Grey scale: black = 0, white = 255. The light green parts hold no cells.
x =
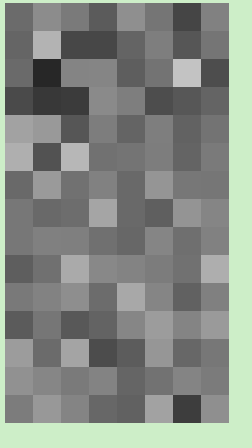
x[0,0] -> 107
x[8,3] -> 112
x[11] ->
[91, 118, 88, 99, 134, 156, 132, 154]
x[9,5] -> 124
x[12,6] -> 103
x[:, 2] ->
[122, 71, 132, 59, 86, 183, 113, 109, 127, 170, 142, 88, 164, 122, 132]
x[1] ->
[101, 179, 71, 71, 100, 126, 86, 117]
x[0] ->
[107, 140, 122, 91, 143, 117, 69, 129]
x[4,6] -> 98
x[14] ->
[124, 152, 132, 103, 97, 162, 61, 143]
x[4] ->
[162, 153, 86, 125, 100, 126, 98, 115]
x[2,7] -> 77
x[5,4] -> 116
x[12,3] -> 76
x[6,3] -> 129
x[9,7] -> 174
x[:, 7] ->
[129, 117, 77, 100, 115, 122, 118, 133, 129, 174, 128, 154, 119, 123, 143]
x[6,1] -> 154
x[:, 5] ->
[117, 126, 115, 77, 126, 125, 149, 95, 133, 124, 133, 156, 150, 114, 162]
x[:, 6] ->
[69, 86, 195, 87, 98, 100, 119, 148, 111, 113, 97, 132, 103, 132, 61]
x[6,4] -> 105
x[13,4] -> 101
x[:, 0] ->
[107, 101, 106, 74, 162, 175, 105, 119, 119, 94, 121, 91, 156, 145, 124]
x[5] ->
[175, 82, 183, 113, 116, 125, 100, 122]

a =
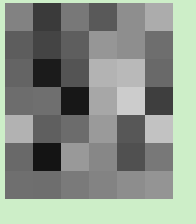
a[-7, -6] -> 130
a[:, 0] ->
[130, 93, 100, 109, 178, 105, 111]
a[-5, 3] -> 179
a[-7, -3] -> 89
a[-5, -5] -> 27
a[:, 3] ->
[89, 150, 179, 167, 154, 135, 131]
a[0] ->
[130, 58, 120, 89, 142, 172]
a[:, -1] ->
[172, 110, 105, 62, 194, 120, 148]
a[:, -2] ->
[142, 142, 185, 204, 87, 80, 141]
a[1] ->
[93, 68, 94, 150, 142, 110]
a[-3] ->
[178, 95, 108, 154, 87, 194]

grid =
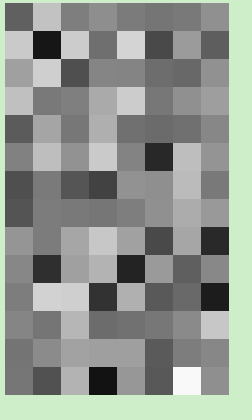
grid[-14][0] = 96
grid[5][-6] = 146
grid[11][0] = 133
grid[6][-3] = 143
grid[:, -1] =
[144, 94, 145, 158, 135, 148, 121, 153, 41, 136, 28, 199, 135, 143]
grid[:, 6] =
[121, 155, 104, 144, 112, 190, 187, 172, 166, 95, 105, 138, 125, 249]
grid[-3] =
[133, 117, 182, 108, 113, 119, 138, 199]
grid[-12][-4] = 132
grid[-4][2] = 207
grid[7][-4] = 126
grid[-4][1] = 210
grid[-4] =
[125, 210, 207, 50, 176, 89, 105, 28]
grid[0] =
[96, 194, 126, 142, 123, 117, 121, 144]
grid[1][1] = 22
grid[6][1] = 122
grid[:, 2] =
[126, 204, 79, 127, 119, 146, 85, 121, 166, 160, 207, 182, 162, 179]
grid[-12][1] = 207
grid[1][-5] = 111
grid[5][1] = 190
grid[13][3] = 18

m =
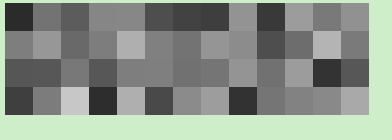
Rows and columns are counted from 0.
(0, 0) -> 43
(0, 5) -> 78
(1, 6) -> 115
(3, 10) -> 130
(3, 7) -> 157
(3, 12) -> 169
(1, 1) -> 151
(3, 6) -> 139
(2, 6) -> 113
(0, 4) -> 135
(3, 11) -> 137
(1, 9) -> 78
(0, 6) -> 66
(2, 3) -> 87

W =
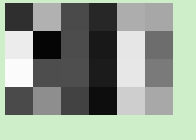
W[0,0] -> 47
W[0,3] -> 39
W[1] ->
[236, 5, 76, 24, 230, 109]
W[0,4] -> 173
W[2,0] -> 251
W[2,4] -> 231
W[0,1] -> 177

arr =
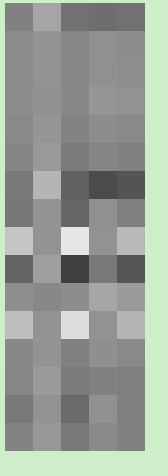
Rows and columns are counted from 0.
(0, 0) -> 129
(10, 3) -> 166
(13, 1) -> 155
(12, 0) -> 136
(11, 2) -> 221
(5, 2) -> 123
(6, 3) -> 76
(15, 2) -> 120
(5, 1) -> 153
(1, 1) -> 147
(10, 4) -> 155
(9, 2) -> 63
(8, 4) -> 184
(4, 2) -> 131
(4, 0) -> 137
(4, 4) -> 137
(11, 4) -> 180
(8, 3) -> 146
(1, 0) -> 139
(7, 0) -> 119
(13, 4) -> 127
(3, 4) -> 146
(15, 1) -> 151
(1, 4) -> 141
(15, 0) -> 131

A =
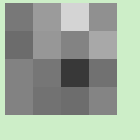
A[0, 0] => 120
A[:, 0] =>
[120, 108, 130, 130]
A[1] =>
[108, 151, 131, 168]

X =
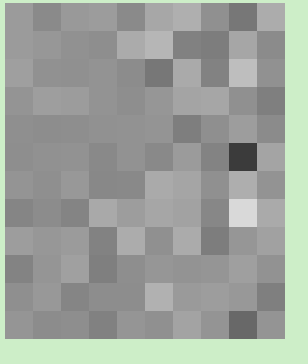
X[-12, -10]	155
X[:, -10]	[155, 155, 159, 148, 143, 142, 148, 133, 157, 131, 143, 149]
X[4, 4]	146
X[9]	[131, 149, 160, 127, 142, 150, 147, 149, 159, 146]
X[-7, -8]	146
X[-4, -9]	151
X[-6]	[148, 143, 152, 136, 137, 170, 165, 144, 174, 147]
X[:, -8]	[153, 145, 144, 156, 142, 146, 152, 132, 155, 160, 133, 142]
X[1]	[155, 151, 145, 142, 171, 182, 129, 125, 166, 139]
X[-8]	[143, 141, 142, 145, 146, 148, 126, 143, 157, 139]
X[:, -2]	[119, 166, 190, 144, 157, 59, 174, 217, 150, 159, 152, 104]
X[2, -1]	145
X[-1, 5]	144
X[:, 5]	[167, 182, 119, 150, 148, 137, 170, 166, 144, 150, 177, 144]
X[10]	[143, 152, 133, 141, 141, 177, 154, 157, 152, 127]
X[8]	[157, 151, 155, 130, 172, 144, 171, 125, 150, 161]
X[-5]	[133, 140, 132, 169, 157, 166, 162, 135, 217, 170]
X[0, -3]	144
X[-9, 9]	127
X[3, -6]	142
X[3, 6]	164
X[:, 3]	[156, 142, 147, 147, 145, 137, 136, 169, 130, 127, 141, 129]
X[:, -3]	[144, 125, 130, 166, 143, 131, 144, 135, 125, 149, 157, 148]
